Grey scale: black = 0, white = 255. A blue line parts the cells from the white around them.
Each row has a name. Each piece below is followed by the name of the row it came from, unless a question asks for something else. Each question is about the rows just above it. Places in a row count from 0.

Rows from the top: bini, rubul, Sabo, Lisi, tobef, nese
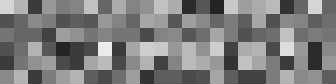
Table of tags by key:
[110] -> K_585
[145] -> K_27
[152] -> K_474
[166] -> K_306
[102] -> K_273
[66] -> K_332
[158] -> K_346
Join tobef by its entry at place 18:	K_306
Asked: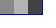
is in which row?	tobef
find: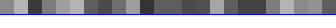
nese

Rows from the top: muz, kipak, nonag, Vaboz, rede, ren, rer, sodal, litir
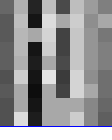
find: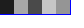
rede
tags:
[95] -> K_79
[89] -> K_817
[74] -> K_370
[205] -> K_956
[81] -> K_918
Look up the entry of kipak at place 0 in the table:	K_817
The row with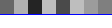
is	muz
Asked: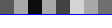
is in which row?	rer
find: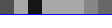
sodal
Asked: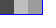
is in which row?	muz
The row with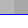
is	nonag

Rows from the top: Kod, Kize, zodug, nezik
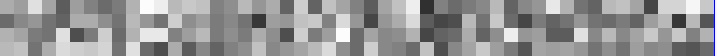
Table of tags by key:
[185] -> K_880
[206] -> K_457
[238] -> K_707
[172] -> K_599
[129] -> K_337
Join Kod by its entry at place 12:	K_880
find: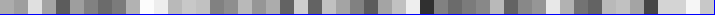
Kod

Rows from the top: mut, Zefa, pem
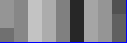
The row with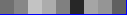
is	pem
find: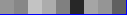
Zefa
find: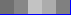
pem
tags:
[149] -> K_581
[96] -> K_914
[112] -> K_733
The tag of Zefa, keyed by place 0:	K_581

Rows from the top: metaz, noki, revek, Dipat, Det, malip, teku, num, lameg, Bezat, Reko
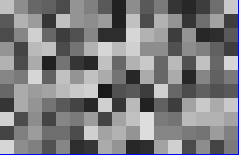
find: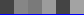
lameg
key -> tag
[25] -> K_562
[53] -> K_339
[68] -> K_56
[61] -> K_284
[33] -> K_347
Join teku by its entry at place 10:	K_284
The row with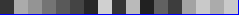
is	num
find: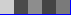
Reko
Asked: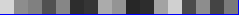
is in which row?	Reko

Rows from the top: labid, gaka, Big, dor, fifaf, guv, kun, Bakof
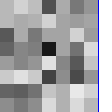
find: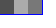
labid
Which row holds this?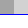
Big
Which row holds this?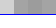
gaka
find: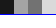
dor
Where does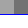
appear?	dor
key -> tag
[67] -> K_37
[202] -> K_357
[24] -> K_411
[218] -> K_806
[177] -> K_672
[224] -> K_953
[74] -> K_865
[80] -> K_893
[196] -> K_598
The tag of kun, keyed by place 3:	K_598

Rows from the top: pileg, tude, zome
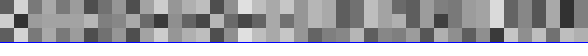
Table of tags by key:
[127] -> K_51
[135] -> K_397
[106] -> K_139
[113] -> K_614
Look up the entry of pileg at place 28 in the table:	K_139
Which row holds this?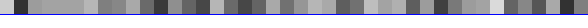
tude
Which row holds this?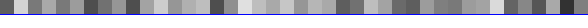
pileg
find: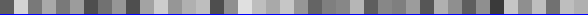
zome

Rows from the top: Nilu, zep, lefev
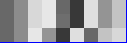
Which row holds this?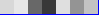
Nilu
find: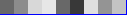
Nilu

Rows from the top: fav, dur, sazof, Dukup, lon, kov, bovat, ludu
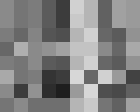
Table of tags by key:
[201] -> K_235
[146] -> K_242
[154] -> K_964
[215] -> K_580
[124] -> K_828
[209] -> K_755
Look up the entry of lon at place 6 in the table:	K_755
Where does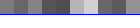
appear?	sazof
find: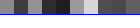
bovat
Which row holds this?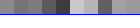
dur

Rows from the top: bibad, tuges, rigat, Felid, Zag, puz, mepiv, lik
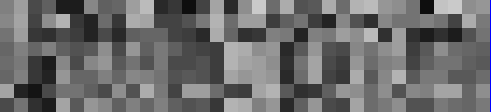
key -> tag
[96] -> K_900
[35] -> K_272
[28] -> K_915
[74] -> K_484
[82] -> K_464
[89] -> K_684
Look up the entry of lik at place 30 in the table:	K_464
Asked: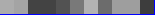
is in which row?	tuges
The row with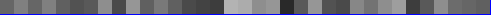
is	Felid
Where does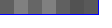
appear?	lik
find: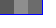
Felid
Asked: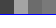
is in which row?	lik

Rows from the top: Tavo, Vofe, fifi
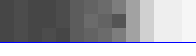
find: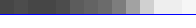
Tavo
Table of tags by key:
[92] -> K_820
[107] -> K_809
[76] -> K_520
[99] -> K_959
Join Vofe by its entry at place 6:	K_809
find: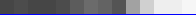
Vofe

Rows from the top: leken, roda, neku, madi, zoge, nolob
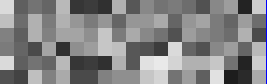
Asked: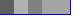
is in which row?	neku
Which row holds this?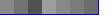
neku
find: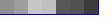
madi
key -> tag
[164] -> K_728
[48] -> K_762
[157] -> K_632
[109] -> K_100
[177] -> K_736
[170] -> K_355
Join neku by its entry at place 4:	K_728
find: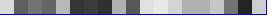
zoge

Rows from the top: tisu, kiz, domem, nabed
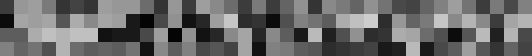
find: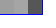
kiz
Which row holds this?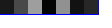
domem
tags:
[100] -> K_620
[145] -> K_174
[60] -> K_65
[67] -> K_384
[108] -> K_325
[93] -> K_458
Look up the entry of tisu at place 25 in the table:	K_620
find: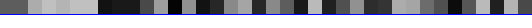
domem
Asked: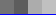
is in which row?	kiz
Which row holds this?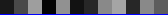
domem
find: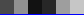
kiz

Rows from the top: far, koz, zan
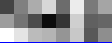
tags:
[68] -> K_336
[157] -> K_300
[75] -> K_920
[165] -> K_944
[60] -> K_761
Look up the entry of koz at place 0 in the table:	K_300
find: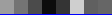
koz
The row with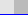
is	zan
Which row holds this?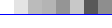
zan

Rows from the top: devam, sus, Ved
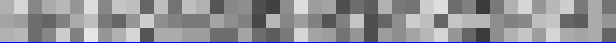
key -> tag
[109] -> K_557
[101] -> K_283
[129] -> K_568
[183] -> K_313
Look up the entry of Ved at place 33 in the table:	K_283
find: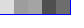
devam

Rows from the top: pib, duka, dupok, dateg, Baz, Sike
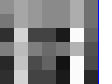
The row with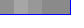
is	pib
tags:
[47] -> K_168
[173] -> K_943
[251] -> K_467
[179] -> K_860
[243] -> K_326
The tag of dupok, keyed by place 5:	K_467
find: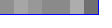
pib

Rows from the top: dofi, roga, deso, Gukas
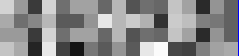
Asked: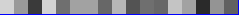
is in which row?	dofi
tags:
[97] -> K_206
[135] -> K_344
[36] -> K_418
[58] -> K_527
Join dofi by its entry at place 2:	K_527

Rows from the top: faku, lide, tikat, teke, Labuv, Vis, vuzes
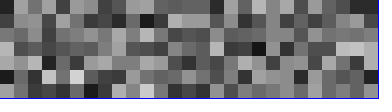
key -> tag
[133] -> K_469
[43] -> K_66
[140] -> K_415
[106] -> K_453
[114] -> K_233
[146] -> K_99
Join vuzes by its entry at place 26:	K_99
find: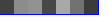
Labuv
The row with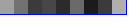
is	lide
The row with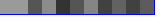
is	lide
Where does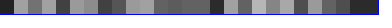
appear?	faku
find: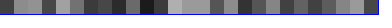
lide

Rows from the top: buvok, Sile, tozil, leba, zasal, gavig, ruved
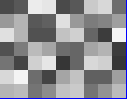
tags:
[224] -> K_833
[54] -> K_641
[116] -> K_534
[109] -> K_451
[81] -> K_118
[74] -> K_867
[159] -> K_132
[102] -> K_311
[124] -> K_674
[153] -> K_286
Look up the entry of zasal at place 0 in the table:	K_534
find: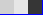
zasal
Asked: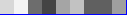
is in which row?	gavig
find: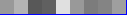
Sile
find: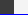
tozil

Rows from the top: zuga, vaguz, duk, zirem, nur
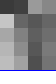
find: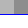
zirem
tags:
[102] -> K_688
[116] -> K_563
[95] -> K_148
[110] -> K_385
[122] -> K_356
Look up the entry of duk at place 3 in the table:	K_385

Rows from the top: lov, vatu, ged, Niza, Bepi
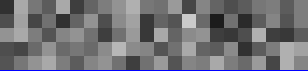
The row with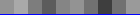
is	Bepi
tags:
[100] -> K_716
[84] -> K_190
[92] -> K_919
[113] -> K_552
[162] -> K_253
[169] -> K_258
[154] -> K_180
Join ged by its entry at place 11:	K_258
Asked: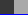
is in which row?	ged
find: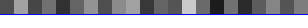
vatu
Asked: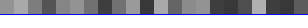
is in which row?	ged
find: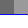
Bepi
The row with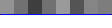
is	Bepi

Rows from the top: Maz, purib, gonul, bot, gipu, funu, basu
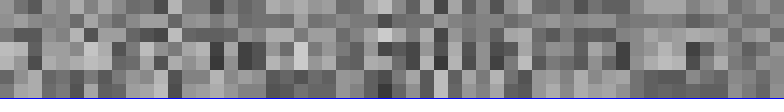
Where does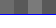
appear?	gonul
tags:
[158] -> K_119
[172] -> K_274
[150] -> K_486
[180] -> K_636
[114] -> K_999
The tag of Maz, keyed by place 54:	K_486
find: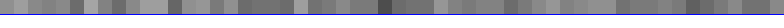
purib
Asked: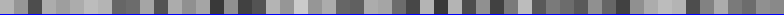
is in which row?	gipu
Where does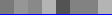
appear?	funu

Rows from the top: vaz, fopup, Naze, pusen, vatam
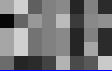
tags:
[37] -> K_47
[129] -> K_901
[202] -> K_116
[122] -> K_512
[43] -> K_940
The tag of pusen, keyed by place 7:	K_940
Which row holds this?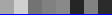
Naze

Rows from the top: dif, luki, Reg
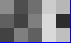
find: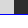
luki
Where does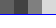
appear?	luki

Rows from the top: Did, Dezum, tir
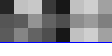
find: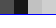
tir
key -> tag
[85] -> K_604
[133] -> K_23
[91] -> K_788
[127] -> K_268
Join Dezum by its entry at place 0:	K_604
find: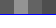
Dezum
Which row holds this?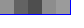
Dezum

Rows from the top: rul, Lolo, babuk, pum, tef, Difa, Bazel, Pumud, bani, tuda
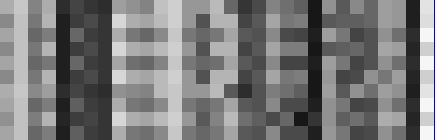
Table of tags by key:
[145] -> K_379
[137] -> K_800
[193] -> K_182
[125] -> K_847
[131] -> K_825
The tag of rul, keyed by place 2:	K_825
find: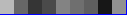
rul
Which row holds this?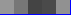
tuda

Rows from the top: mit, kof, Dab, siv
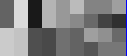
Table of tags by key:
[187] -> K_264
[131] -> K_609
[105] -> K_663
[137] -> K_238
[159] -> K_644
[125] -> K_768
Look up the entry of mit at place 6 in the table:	K_609
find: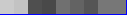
siv
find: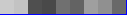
Dab
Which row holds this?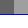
Dab
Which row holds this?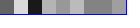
mit

